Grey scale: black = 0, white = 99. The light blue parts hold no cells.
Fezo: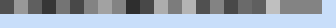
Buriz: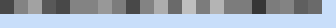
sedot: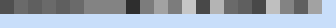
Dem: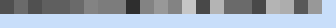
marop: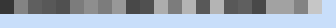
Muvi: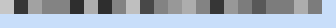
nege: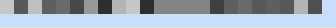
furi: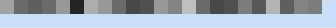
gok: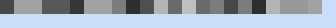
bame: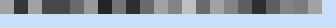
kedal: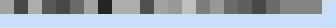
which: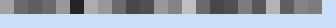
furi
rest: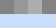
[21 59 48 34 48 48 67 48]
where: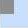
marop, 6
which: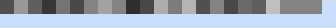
Fezo
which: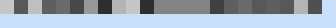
nege
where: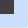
nege, 15

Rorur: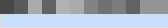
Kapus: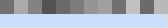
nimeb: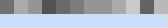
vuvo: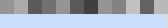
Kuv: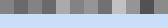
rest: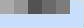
[58 58 66 78 38 72]
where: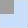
Kapus, 7
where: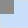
Kuv, 11

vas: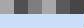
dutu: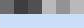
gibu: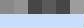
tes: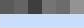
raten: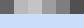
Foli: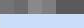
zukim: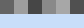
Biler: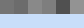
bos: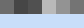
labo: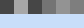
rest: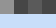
[61]
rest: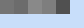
[57]
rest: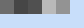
[45]

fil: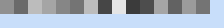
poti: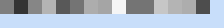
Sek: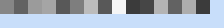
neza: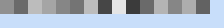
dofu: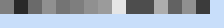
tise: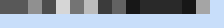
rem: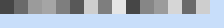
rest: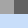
[60 45]
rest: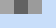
[45]
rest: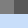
[80 49 89 27 52 60 83 41 80]
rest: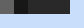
[ 9 64]
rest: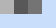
[67 64 95 45 45 77 70 67 30]
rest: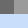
[64 49 34 80 49 89 27 52 60 83 41 80]
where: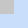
poti, 11

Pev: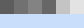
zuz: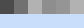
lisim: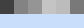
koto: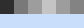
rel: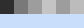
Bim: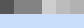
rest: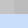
[47]
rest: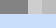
[69]
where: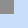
zuz, 3

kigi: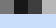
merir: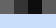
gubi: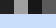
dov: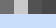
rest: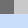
[32 28]
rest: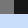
[24 71]
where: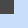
dov, 3
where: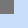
kigi, 0
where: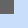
merir, 0

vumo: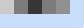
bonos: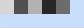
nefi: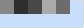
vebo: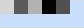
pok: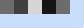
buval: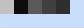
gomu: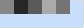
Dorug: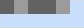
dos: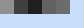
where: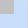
buval, 0
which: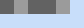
Dorug
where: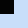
vebo, 3
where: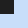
dos, 2
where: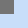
gomu, 4
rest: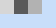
[ 1 31]
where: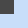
nefi, 2

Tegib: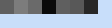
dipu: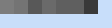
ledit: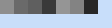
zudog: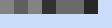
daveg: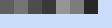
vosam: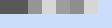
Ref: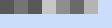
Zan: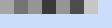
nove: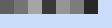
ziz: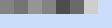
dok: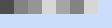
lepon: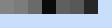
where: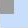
vosam, 4
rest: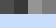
[15]
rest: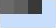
[58 51 15]

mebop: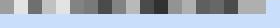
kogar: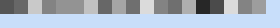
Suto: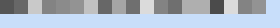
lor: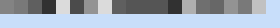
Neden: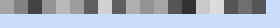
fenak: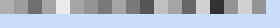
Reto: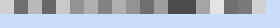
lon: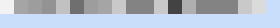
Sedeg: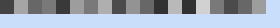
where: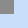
Suto, 4
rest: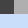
[51 51 51 78 85]
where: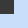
Sedeg, 4

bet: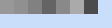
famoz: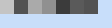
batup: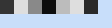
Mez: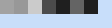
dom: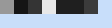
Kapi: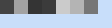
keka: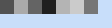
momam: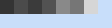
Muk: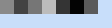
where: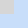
momam, 6
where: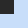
batup, 6

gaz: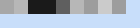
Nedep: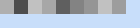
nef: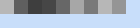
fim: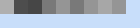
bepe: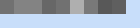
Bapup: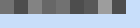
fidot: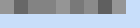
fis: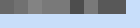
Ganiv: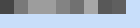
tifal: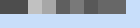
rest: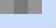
[65 58]
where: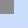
fidot, 6
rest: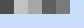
[34 40 40]
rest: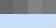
[47 30 47 34 34]
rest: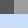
[30]
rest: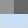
[51 51 58 47 54 37 58]

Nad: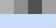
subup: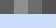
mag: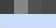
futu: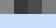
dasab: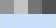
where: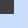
mag, 0
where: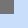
dasab, 2
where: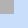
Nad, 0
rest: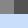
[29]
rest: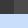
[48]
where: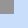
dasab, 0

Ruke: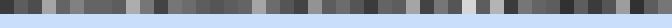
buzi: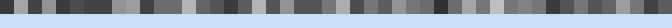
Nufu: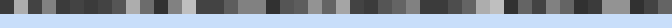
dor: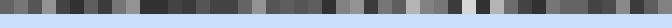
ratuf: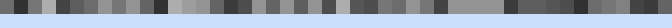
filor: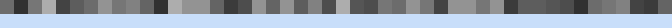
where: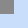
dor, 44
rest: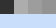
[39 23 30 57 39 57 36 57 30 67 33 30 46 42 57 46 26 57 57 57 57 23 36 36
 33 30 19 42 46 50 26 23 39]

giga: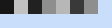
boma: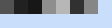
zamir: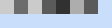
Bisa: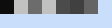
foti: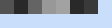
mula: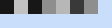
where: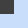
Bisa, 5
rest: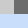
[79 35 19 67 35]
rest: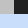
[55 71 22 55]
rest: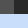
[39 59 63 16 22]
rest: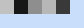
[55]

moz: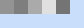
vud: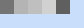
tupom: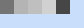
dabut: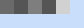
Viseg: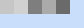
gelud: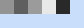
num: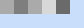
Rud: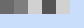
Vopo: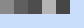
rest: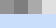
[45]
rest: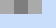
[84 41]
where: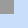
gelud, 2
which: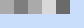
num
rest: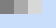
[41]
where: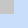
Viseg, 0
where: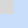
num, 3

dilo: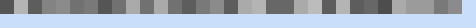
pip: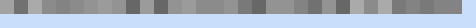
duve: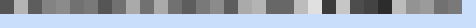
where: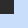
duve, 27
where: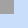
pip, 0

